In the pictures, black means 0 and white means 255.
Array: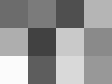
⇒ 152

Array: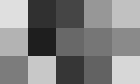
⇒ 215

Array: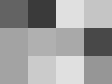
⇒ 150

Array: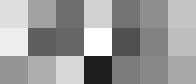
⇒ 167

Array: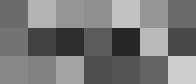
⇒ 206

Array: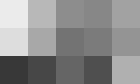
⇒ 176

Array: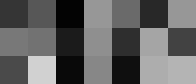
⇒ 180

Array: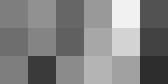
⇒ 45

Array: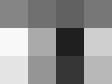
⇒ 184

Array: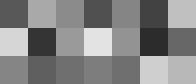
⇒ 184
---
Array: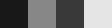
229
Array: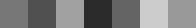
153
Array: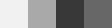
103
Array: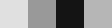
182
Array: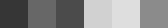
139
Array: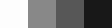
24
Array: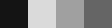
101
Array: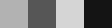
20
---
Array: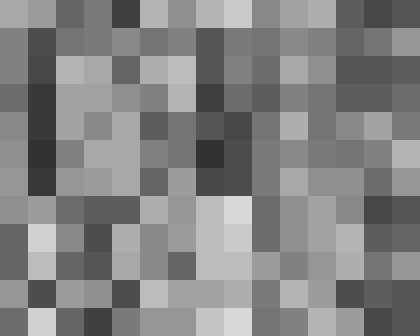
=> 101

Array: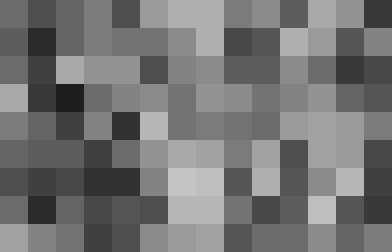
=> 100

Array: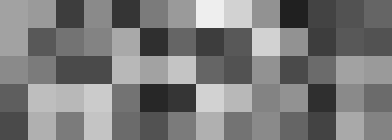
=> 61

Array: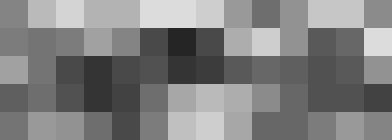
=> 212

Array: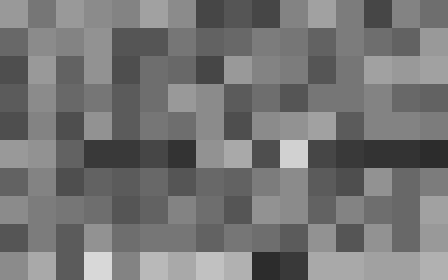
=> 153

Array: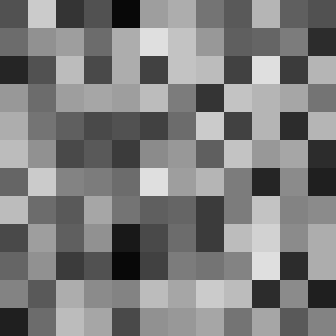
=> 52

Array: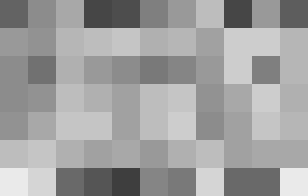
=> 168

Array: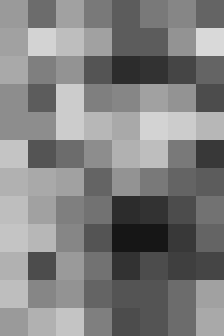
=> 161
